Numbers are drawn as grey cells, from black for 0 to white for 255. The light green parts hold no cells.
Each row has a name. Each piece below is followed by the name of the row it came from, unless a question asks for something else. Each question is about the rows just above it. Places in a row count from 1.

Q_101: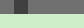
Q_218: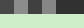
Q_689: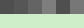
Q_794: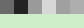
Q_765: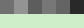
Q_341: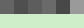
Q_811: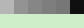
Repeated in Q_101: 112
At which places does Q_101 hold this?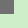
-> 1 3 4 5 6

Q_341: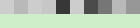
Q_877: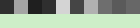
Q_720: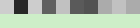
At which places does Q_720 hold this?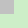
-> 5 9
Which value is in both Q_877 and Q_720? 90
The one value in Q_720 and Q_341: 205

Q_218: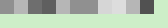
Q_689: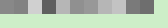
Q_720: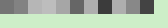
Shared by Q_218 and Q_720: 182
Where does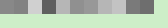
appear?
Q_689
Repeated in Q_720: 174
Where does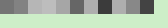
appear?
Q_720
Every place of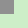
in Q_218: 1 6 7

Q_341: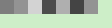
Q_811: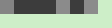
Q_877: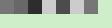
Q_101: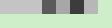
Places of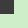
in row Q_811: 2 3 4 6
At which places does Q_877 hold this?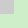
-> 4 6
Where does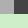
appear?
Q_341
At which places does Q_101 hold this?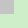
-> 1 2 3

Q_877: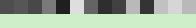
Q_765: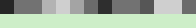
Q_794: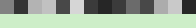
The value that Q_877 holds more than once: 185
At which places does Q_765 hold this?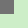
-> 2 3 9 10

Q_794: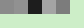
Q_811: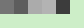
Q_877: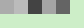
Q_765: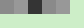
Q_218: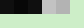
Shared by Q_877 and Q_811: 171
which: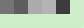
Q_811
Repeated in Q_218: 15
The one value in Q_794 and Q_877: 164
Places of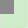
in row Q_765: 1 4
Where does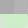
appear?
Q_811

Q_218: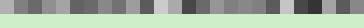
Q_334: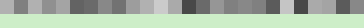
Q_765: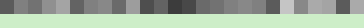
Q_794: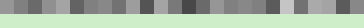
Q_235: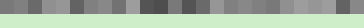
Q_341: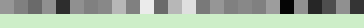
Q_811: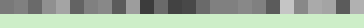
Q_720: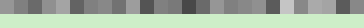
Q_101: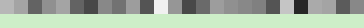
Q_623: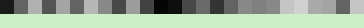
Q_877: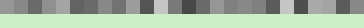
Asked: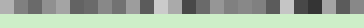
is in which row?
Q_218
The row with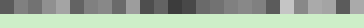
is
Q_765

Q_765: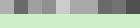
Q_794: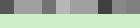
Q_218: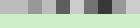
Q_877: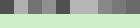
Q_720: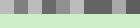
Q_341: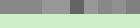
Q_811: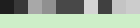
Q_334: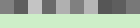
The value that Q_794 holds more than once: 160
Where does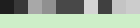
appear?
Q_811
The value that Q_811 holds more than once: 72
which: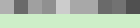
Q_765

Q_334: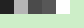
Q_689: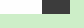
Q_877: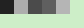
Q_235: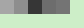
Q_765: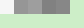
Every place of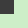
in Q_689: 4 5
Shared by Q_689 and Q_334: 254
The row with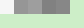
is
Q_765

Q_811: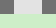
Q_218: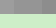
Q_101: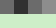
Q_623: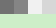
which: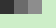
Q_101
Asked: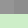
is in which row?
Q_218
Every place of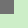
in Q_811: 1 4
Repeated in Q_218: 149
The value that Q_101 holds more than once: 107

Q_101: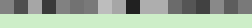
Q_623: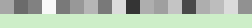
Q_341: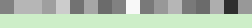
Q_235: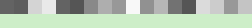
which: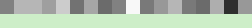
Q_341

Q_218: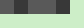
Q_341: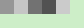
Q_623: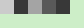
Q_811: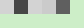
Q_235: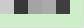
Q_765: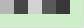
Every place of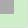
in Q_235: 4
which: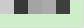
Q_235
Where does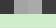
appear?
Q_235
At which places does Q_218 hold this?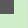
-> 1 3 4
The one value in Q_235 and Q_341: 203

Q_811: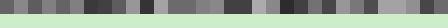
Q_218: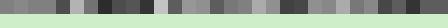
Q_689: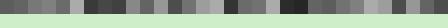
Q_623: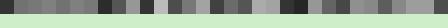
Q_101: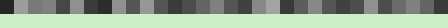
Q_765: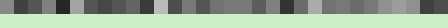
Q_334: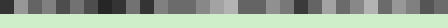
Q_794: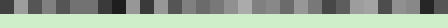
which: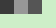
Q_794
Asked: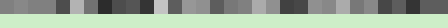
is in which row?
Q_218

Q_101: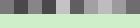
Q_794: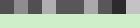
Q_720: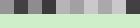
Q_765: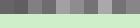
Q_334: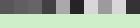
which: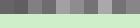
Q_765
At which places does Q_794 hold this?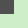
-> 1 3

